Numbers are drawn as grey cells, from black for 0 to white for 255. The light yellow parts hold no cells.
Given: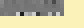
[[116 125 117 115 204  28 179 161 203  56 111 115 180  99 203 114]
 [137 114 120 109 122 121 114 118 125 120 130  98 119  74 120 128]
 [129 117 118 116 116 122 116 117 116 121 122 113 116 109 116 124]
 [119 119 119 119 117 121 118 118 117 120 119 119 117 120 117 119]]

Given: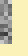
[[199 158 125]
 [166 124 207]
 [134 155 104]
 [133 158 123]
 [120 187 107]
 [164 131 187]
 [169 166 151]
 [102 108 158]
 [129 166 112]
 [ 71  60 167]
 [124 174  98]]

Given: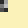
[[ 78  45]
 [ 43 161]
 [122 192]]

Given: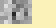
[[165 220 196 132 128 152 160 166]
 [165 178 207 109 147 138 143 186]
 [165 220 185 179 108 124 160 166]
 [165 192 196 132 128 179 126 186]
 [196 178 185  38 205 179  93 193]
 [150 150 196  85 186 179 143 160]]

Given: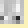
[[183 208 196 177 138 194]
 [208 188 191 194 221 192]
 [220 184 193 206 244 193]
 [225 182 191 213 246 197]
 [205 182 200 195 213 197]
 [101 238 204 151  40 207]]

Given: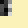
[[ 58  30 214]
 [ 11  58 146]
 [ 81  55 214]
 [ 77   3 135]]

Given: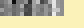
[[112 125 141 103 122 172  69  73 159 124 125 149 116 233 150 141]
 [117 135 162  12 119 119 145  51 161 192  73 100 175 227 150 141]
 [104 125 141 104 122 169  67  79 159 134 127 149 114 227 154 141]
 [157 125 126 110 119 129  84  72 148 138 115 149 135 201 196 141]]
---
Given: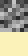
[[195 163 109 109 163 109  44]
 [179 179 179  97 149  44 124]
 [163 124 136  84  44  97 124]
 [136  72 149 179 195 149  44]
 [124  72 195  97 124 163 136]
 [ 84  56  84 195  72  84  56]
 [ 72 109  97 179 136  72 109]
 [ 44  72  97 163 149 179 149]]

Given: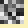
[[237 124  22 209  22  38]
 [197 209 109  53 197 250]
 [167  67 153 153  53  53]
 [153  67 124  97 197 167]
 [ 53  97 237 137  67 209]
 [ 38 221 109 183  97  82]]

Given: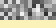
[[210  76 210 156 131 241 170  60 170 210 185  47 210  76]
 [198  90 210 105 226 131 118 185  76  76 105 144 156 198]
 [156 226 156 144 118 170 118 185  60 226  76 185 185 144]
 [105 131 105 198 131 185 131  90 210 241 144  90 144 144]
 [ 90 210  90 170  76 118 198 131 156 170 144 198 105 118]]

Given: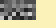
[[194  31 182  47  60  31  88  47  76]
 [157 116 101 141 116 141 129 169 116]
 [141 129  60 194  31 169 141 207 101]
 [ 60  88 101 129  88 116  76  76  76]
 [ 47 101 101  60 129  88  31  60  88]]

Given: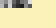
[[184  87 210  74  43  29 141  87]
 [170 141 198 100  59 112 126 222]]

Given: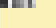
[[ 75  62 229  91 120 145 202 106 188]
 [ 50  50 241 106 133 160 202  91 214]]
